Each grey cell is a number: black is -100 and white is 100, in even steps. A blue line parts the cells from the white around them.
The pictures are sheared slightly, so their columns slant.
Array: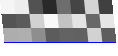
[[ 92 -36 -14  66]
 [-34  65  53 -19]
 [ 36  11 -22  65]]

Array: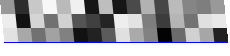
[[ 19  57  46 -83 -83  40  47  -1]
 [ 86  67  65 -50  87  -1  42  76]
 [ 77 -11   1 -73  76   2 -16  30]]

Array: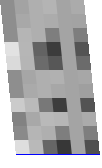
[[ 11  37  29]
 [ 11  37  29]
 [ 11  37  29]
 [ 77 -22  29]
 [ 71 -16  29]
 [ 11  37  29]
 [ 11  37  29]
 [ 59  -6  29]
 [  2  45  29]
 [  8  37  29]
 [ 74 -20  29]]

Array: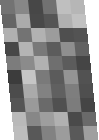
[[-10 -44  50]
 [-21 -43  38]
 [ 38  40 -38]
 [-44  -5  12]
 [ -3  39 -28]
 [-53  -4  16]
 [-40   2  -1]
 [-33 -17  -3]
 [ 45  24 -42]
 [ 48   2 -30]]

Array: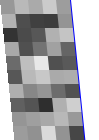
[[ 19  33  23]
 [ 40 -50  16]
 [-60 -32  54]
 [ 32 -10 -21]
 [-16  82 -30]
 [-32  57  36]
 [ 37  17 -36]
 [-25 -64  62]
 [ 17  32  20]
 [ 22  71 -45]]

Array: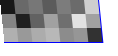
[[-81  -7  -3  62]
 [  4 -23 -13  26]
 [ 38  35  10 -61]]

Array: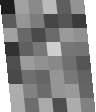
[[-77   8 -26]
 [-28  -3 -33]
 [ 26 -42  21]
 [-61  -6  -7]
 [-39  14 -13]
 [-43 -21  -6]
 [ 35 -15  20]
 [ 34  33  35]]

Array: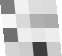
[[ -1  73]
 [ 93  38]
 [-12  80]
 [ 66 -51]]
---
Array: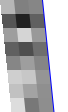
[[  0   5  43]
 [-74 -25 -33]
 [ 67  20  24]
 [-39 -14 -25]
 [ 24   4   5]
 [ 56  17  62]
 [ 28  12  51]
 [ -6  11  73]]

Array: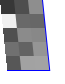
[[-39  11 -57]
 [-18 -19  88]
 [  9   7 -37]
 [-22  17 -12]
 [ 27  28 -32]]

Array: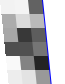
[[ 91 -23  90]
 [ 72  46  35]
 [-56 -27  31]
 [-37  -8 -38]
 [  3 -72  95]
 [ 78  20  86]]

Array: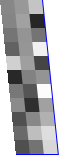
[[ 19  54   6]
 [ 26 -70   4]
 [ 16  -9  -8]
 [ 18  89 -23]
 [ 25 -46  63]
 [  2  16 -69]
 [-33  98  -6]
 [-63  26   9]
 [  7  39 -37]
 [ 49  74 -17]
 [-10  69 -38]]

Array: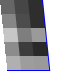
[[-45 -64 -20]
 [-40 -64   5]
 [ -1  21  55]
 [-53 -68  10]
 [ 23  21  38]]

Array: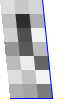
[[ 58  67  73]
 [-64  37  49]
 [-38  89  62]
 [-30  46  18]
 [ 85 -21  47]
 [ 52  90  73]
 [ 29  -3  37]]
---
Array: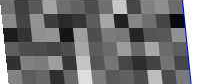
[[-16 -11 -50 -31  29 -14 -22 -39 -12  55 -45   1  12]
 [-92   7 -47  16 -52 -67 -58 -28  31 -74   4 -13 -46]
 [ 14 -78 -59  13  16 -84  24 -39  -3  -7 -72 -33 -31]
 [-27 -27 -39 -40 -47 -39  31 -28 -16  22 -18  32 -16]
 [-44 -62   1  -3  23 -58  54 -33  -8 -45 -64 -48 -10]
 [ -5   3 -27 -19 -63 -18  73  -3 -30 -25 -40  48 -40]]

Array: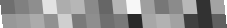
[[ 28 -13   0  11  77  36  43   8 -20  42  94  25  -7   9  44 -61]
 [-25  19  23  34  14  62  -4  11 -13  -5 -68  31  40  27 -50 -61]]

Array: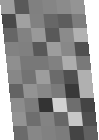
[[ 16  23 -30   0   4   9]
 [ -2 -43  26   1 -19 -27]
 [ 39 -20   2  20 -30   9]
 [-37   2   0 -31  23   7]
 [ -5  12  -6  -6   1  36]
 [ 38   6 -10  23 -16 -37]
 [ 38 -22  15   6  -4 -55]
 [-47  10  -3 -60  65 -14]
 [-38  15 -14   3 -19  56]
 [-24 -16   6   1  -3 -47]]

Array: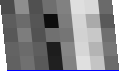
[[-17 -40  11 -37 -13   1  75  70]
 [-30 -27 -16 -33 -90  -3  66  33]
 [-13 -31  -2 -36 -12  -8  65  57]
 [ -7 -22 -16 -26 -77   5  68  41]
 [-16 -24 -12 -30 -75   2  76  54]]

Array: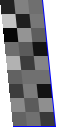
[[-13 -73   1]
 [ -7  52 -76]
 [-26 -95  16]
 [-85 -14 -29]
 [  4  40 -53]
 [-12 -23 -12]
 [-85 -53  -3]
 [ 12   8 -29]
 [-55 -22 -12]]

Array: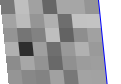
[[ 17  -6  50  26 -20  31  30]
 [ 53  28  47  17  38 -14  52]
 [ 26  16  -8   2  49 -22  11]
 [ 21  38 -64  25 -13  20  39]
 [ 24  10  31  15 -18  13  22]
 [ 27  17   7   3  26  -6  28]]

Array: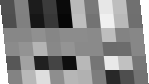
[[-12 -37   1 -78 -54 -92  45  -5  81  49]
 [-13 -39   0 -83 -57 -95  49 -10  88  45]
 [  6   6   6  13   5  10  10   8  49   3]
 [  6   9  15  41   7  16   8   8 -16 -15]
 [ -7 -32  27 -75 -47 -88  44  -8  83  51]
 [-10   3  44  74  11  43  39  -2 -69 -39]]
